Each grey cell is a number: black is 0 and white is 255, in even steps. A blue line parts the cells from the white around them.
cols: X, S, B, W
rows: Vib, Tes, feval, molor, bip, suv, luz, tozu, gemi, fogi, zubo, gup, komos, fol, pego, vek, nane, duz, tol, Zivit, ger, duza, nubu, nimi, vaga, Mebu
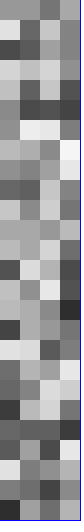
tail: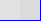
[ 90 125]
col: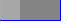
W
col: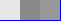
B
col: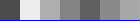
S

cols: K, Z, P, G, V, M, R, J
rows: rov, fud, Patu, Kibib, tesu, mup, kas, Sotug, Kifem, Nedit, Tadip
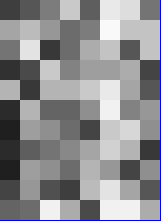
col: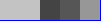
J
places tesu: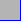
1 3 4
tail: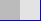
[165  86]
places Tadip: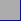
4 8
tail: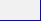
[172]

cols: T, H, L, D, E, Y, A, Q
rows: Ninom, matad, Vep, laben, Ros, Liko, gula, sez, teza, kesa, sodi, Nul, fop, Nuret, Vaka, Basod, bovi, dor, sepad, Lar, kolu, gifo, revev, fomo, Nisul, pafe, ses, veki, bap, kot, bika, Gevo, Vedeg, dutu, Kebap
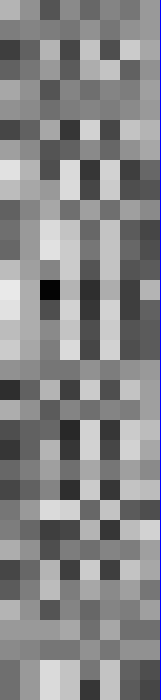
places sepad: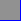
1 5 7
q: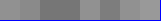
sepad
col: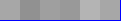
Q
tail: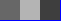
[203  62 195 167]

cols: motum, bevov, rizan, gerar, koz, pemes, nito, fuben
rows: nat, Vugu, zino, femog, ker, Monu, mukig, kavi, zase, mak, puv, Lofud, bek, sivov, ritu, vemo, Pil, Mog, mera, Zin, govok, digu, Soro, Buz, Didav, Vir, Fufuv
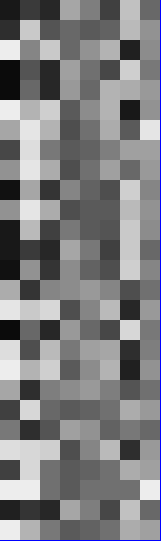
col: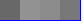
fuben
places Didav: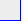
1 2 8
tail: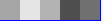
[172  90 229]
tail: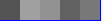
[104]

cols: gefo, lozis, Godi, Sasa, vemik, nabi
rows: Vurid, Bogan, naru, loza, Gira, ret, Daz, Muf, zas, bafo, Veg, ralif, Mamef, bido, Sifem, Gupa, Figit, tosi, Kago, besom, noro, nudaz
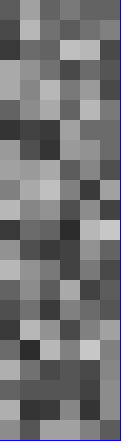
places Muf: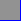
5
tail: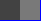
[73]
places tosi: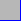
3
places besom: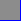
6
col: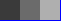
gefo
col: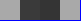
Godi

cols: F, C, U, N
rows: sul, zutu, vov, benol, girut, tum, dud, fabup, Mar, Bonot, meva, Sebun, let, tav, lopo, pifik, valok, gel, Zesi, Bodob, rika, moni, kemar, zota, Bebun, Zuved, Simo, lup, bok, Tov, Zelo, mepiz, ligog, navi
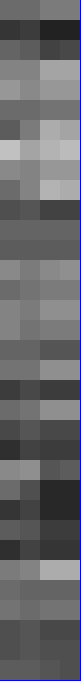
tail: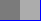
[164]
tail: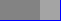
[164]

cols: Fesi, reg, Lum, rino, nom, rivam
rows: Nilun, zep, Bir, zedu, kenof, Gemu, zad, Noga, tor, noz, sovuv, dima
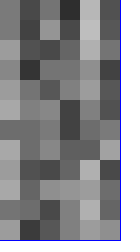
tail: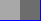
[135  95  95 162]
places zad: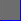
1 2 5
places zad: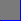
3 6
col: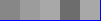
Fesi
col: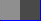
Lum

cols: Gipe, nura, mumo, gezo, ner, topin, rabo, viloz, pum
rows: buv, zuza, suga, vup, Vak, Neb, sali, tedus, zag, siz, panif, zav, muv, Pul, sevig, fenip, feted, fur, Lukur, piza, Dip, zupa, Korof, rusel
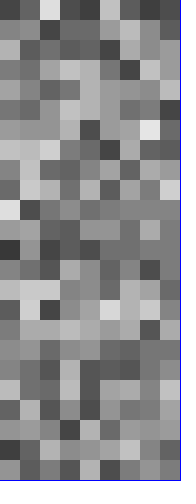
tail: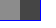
[106 106 155 187 140  92]
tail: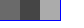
[99 92]
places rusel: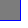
3 7 9
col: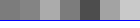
viloz
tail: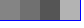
[ 85  92  85 118 140]
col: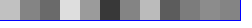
Gipe
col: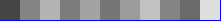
Gipe

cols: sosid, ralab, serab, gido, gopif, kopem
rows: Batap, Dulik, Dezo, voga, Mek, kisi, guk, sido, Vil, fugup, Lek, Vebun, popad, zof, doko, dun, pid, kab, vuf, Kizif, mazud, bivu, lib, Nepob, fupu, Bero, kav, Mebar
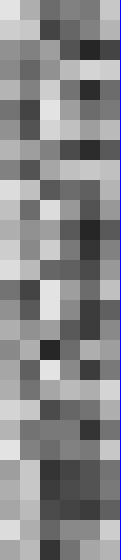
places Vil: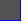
2
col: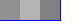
sosid
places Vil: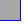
3
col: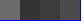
serab
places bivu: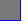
3 4
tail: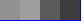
[137]

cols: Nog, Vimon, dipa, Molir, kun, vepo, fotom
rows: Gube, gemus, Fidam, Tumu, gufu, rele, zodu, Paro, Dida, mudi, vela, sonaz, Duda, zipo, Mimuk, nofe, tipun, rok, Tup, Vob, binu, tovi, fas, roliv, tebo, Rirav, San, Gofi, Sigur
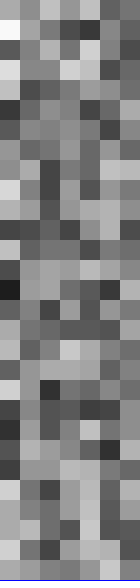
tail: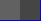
[142 179  76]
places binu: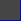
1 6
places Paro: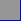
1 4 6
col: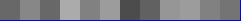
Vimon
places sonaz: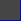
1 4

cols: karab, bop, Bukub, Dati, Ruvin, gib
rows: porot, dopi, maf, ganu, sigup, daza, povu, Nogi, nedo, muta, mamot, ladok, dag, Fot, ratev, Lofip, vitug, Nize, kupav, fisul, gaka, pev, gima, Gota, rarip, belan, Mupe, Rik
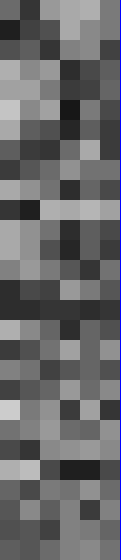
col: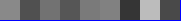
bop
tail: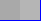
[161]
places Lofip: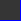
3 4 6

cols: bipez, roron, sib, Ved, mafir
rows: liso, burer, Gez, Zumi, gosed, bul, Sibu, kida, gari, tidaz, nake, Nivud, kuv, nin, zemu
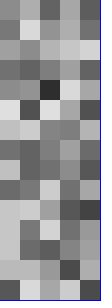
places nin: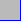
1 2
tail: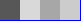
[75]
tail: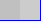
[132 126 180]
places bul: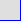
1 3
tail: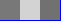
[153]
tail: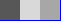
[204  75]

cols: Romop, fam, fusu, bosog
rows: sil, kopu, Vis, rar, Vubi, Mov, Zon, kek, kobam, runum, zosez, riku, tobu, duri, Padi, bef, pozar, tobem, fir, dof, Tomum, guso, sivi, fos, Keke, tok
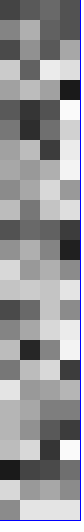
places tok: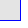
2 3 4
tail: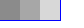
[153]
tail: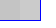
[196 228]
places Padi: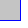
1 3
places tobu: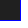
4

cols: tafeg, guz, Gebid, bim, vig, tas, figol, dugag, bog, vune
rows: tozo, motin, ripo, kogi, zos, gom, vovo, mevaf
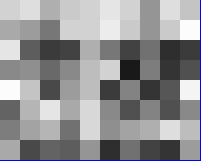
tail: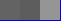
[ 46 113  66  52 156]
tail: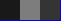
[80]
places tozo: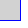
1 5 7
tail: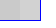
[229 210 149 222 196]

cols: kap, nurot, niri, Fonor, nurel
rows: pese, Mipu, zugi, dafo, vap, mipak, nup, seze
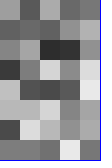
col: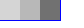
niri
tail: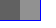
[178]

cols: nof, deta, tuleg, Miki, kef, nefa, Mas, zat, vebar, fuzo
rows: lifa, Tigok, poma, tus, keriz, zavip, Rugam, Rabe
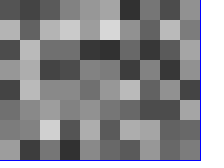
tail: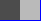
[112 112  55  49 104  55  90 165]
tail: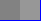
[165  49 118  76 145]

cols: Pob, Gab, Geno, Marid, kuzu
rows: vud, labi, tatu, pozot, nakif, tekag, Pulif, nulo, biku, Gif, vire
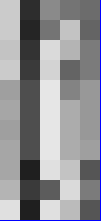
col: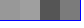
kuzu
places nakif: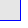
3
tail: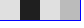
[85]

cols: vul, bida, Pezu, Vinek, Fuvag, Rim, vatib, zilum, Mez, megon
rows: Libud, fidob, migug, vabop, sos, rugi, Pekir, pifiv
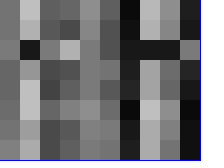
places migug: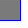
1 3 5 10
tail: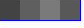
[ 37 163 102  24]
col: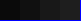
vatib
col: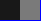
megon
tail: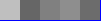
[ 10 191 142  10]
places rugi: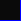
7 10
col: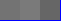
vul

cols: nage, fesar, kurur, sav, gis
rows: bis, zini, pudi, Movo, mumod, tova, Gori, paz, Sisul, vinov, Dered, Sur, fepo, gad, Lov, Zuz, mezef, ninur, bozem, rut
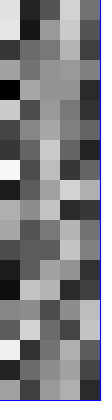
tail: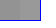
[128]
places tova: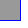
3
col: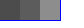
fesar

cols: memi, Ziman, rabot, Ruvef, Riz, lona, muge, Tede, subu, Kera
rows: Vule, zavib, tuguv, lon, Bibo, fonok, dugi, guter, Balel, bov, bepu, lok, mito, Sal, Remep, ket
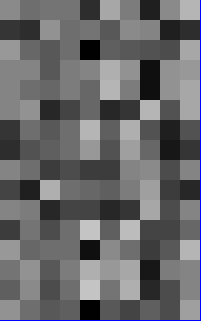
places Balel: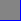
1 7 10
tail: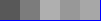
[ 23 124 132]
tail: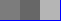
[124  15 146 167]

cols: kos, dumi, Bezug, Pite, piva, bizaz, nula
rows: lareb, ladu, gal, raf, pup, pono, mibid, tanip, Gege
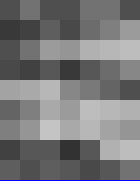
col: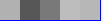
piva
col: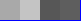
Bezug
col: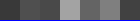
kos
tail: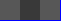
[108 135]
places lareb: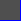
1 3 4 7

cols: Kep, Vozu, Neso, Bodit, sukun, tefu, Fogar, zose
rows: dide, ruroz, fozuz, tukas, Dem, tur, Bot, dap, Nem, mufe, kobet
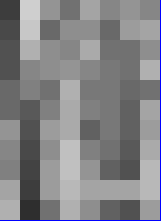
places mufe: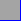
1 5 6 7
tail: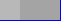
[164 184]
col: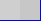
Vozu
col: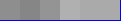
Bodit
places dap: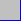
4
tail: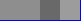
[164]

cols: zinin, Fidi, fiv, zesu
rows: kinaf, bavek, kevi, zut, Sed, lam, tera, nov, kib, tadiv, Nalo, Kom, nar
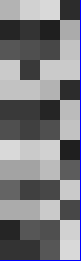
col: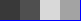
zinin
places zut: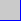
1 3 4

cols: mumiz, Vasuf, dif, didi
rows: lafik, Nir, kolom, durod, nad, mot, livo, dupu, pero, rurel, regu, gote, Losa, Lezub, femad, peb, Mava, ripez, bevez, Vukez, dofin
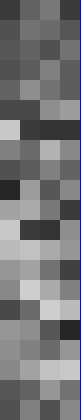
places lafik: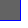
2
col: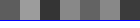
didi
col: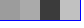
Vasuf
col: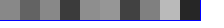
didi
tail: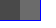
[206 186]

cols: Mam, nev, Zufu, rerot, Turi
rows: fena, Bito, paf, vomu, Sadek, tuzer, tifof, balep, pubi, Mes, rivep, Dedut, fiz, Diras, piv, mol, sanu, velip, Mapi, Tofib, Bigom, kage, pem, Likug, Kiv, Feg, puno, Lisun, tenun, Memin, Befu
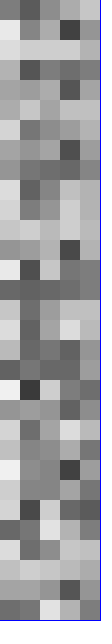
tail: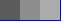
[198]
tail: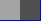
[157]
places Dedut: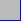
3 5
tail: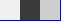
[125 110]
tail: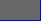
[157]

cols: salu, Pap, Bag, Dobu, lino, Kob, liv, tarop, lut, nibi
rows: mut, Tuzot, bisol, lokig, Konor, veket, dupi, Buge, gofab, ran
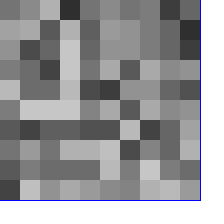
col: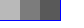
salu
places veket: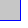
2 3 4
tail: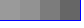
[47]
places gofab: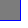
2 7 9
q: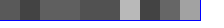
dupi

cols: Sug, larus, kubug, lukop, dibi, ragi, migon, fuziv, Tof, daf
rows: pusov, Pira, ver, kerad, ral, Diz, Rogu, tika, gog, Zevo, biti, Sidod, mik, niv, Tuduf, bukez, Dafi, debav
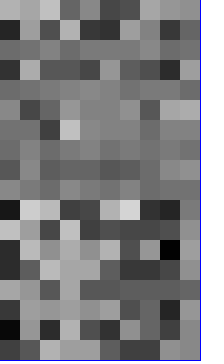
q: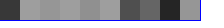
bukez
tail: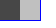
[ 64  79  71  71  79 144]
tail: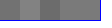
[122 136 108 114]
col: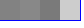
larus
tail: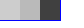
[ 71 178 212  50  37 122]

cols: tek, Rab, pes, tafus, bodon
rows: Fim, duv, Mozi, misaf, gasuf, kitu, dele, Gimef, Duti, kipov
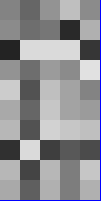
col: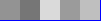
pes
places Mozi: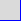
2 3 4
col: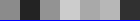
tek
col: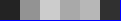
tek
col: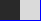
tafus
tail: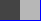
[125 198]

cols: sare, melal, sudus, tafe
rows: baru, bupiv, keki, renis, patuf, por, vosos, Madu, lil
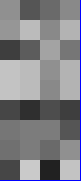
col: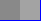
sudus
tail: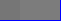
[85]
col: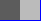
melal
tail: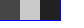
[195]
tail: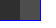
[62]
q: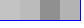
renis
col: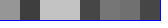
sare

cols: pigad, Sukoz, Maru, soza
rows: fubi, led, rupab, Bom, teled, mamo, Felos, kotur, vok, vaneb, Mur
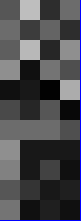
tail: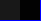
[172]
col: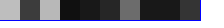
Sukoz
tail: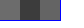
[45]
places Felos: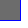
1 2 3
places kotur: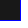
2 3 4
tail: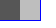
[ 45 108]
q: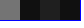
Mur

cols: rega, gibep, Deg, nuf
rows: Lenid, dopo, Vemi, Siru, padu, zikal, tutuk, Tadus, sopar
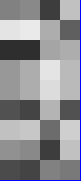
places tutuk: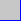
2
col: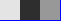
rega
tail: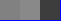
[193]
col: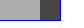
gibep
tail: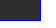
[165 173]

